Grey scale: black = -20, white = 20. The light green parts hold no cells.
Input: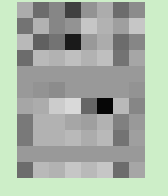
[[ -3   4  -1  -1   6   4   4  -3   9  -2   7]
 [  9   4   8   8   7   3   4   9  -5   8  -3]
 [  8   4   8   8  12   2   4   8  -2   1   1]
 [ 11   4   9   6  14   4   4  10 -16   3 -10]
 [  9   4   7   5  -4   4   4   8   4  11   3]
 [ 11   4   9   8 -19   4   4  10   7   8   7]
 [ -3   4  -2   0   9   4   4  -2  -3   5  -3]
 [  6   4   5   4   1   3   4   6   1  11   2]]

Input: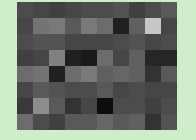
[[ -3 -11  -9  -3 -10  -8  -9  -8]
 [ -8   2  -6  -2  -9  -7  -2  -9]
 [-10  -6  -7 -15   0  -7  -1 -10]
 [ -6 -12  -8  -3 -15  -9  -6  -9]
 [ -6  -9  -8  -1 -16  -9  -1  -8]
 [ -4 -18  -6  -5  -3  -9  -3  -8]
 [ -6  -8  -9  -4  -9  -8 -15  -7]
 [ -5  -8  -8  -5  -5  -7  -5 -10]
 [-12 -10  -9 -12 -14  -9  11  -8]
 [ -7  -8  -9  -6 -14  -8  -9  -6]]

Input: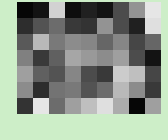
[[-12   2   5   0  -6 -13 -19]
 [ 16 -13  -5 -11   9  -7 -17]
 [ -3  -2  -7  -5  -1  -3  13]
 [  5  -1   1   6   2 -11 -18]
 [ 10  -7  -8   4   1 -12 -15]
 [ 15  -3 -11   2  -4   3 -17]
 [  7   9  12   5   1  -8  -8]
 [-19   2  10  -8  -9 -15   3]
 [  5 -11  -9 -17  -4  15  16]]

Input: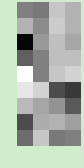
[[ -3  -8   9  16  20  -5 -19   8   0]
 [ 11   7   6  13   0   0   4   2  -1]
 [ -1   8   3  -8  11  10  10  12  11]
 [  0   5  -6 -11  13  10   6   8   8]]

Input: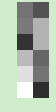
[[ 20  15   9 -12  -1  -2]
 [-13  -2  -4   8   8  -7]]

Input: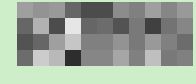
[[ -3  -7  -4   5]
 [ 12  -4   8   3]
 [  9   5  -8   4]
 [-13  11  16  -4]
 [  1   0  -4  -8]
 [  1   0  -3  -8]
 [  6   3  -7   2]
 [  0  -1  -1   0]
 [ 10   4 -10   5]
 [ -1   0  -2   1]
 [  0  -3   1   4]]
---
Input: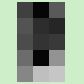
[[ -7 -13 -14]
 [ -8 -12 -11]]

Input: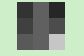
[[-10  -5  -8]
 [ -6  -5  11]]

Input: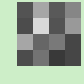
[[-8 14 -7]
 [ 6 -4 -1]]

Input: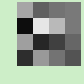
[[-18  16   9]
 [  5 -14 -10]]

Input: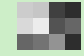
[[14 17 -7]
 [-4 -2  3]]

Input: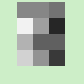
[[ 18   5 -14]
 [  8  -5  -5]]

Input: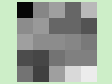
[[ 2  4 -4]
 [ 5  2  2]]

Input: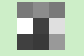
[[ 20 -10  15]
 [-10 -11   4]]
